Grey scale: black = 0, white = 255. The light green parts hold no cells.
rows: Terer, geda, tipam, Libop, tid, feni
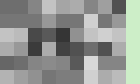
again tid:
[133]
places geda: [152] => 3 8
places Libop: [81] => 5 7
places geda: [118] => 0 1 2 4 5 7

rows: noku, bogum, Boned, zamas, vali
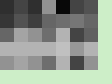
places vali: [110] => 3
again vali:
[146]
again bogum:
[102]
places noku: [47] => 0 2
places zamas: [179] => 0 1 2 3 6
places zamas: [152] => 5
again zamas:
[179]

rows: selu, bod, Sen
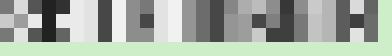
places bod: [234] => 2 4 5
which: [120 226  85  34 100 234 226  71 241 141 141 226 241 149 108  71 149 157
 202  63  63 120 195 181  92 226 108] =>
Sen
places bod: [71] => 7 10 15 18

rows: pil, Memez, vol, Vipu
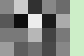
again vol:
[121]
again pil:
[135]

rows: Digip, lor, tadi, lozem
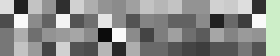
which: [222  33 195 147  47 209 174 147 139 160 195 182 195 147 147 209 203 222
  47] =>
Digip
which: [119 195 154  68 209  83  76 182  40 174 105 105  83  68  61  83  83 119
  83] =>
lozem
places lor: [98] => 3 12 13
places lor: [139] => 2 8 14

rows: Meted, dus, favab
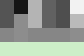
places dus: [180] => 2
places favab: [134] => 0 2 3 4

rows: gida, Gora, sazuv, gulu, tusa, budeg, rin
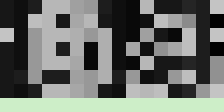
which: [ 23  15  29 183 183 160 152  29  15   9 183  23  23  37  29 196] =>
gida
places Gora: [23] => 0 4 7
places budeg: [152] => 2 6 9 12
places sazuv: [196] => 0 15
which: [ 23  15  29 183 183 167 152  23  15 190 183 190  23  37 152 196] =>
rin
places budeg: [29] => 1 3 4 8 14

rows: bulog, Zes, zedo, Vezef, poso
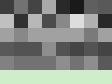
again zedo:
[161]
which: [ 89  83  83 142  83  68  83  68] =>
Vezef
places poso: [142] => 4 6
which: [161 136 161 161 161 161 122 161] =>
zedo
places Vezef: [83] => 1 2 4 6

